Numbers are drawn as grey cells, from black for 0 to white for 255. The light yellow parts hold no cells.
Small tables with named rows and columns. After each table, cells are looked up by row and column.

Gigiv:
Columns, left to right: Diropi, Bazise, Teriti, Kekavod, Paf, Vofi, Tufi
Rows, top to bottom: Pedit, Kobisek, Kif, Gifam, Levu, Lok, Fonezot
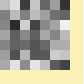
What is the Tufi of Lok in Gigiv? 197
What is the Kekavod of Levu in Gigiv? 85
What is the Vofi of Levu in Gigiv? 174
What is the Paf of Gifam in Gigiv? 168
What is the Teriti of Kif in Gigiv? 207
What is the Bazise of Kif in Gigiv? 44
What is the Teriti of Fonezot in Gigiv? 140
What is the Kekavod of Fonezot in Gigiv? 228
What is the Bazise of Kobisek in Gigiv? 186
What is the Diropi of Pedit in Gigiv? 191
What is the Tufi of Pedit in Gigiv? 51
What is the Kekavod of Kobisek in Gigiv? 188
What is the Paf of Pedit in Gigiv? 102

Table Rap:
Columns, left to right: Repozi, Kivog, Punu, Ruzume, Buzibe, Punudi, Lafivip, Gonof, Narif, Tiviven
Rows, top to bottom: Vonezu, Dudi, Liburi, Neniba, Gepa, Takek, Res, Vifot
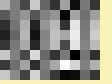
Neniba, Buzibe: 131
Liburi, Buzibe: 149
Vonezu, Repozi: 179
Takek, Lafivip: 122
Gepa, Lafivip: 72
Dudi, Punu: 149
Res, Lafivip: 248
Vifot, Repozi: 199
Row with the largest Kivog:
Vifot

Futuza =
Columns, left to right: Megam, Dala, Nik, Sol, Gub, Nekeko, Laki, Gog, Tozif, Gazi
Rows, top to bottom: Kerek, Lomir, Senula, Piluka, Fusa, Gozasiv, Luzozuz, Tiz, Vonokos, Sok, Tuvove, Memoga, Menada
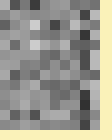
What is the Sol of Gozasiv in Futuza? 154
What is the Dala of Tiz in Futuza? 94
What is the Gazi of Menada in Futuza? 158
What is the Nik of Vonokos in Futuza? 153
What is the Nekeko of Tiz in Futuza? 142
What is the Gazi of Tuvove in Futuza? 171
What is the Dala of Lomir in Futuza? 157
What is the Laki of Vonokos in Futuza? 118
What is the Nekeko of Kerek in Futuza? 149
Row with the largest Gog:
Senula

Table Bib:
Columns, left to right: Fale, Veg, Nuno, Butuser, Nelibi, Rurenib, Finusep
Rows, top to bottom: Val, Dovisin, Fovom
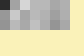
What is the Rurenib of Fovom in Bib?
149
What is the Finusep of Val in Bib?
176
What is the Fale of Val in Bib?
44
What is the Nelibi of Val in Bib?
184
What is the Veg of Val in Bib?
163
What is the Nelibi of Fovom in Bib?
174
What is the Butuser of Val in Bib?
184
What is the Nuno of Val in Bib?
214
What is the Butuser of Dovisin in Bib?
185
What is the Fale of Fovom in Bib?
148
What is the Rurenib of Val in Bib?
168
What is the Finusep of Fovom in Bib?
168
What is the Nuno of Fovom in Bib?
169
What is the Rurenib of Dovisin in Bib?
160
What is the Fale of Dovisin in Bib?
152
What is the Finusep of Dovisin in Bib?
175
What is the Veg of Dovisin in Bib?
201
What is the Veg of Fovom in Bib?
185
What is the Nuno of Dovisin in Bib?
167
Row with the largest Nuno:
Val

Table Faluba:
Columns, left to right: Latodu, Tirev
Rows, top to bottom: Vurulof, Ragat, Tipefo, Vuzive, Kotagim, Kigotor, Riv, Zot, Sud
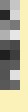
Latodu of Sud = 88
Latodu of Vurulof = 132
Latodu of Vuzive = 176
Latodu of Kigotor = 31
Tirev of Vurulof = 197
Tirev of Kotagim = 73

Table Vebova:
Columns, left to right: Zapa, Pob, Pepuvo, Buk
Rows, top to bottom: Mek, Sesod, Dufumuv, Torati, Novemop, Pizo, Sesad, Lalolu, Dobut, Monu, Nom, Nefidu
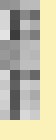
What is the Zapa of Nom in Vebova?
206
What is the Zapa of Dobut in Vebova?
199
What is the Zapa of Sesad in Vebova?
142
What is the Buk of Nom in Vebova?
189
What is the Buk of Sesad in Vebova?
191
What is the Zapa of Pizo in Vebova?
153
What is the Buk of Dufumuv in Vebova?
173
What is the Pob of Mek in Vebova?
150
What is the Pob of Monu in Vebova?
82
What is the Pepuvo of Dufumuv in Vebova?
197
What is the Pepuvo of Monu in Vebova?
190
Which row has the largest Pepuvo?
Nefidu

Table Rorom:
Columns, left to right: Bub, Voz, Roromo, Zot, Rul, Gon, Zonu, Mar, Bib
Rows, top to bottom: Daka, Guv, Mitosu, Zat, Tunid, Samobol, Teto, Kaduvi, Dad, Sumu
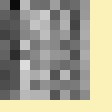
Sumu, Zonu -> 159
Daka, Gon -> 158
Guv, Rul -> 202
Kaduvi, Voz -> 84
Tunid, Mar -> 112
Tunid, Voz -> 63
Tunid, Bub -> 105
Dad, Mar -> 122
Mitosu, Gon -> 120
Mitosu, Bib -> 168
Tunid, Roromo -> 197
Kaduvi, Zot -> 171
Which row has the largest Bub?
Daka

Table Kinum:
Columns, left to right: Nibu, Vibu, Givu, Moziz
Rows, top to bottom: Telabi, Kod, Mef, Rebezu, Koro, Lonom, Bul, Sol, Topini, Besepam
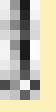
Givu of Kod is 38
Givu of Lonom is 27
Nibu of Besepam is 209
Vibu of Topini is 148
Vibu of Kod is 183
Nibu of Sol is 207
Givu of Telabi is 26
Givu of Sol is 86
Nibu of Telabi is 238
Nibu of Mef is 197

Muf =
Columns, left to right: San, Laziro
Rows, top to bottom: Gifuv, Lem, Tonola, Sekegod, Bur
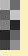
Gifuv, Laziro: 107
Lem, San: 99
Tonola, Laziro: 39
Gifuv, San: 183
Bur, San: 64
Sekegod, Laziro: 101
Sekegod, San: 38
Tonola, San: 128
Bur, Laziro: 143
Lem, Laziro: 196
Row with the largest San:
Gifuv

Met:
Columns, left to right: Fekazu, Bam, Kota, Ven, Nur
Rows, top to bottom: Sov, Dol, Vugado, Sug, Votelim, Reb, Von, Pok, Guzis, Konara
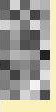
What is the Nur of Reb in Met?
35
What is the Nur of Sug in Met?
173
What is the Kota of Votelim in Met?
78
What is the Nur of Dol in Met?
136
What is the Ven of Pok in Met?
102
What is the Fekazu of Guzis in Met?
125
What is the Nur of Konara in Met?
76
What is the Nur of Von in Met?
183
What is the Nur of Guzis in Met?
166
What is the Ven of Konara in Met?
186
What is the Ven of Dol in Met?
68
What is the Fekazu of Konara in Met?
165
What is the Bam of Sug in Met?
162
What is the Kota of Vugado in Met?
119
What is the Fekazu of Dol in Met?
111
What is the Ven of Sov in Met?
191
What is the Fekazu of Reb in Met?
138
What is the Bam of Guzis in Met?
147

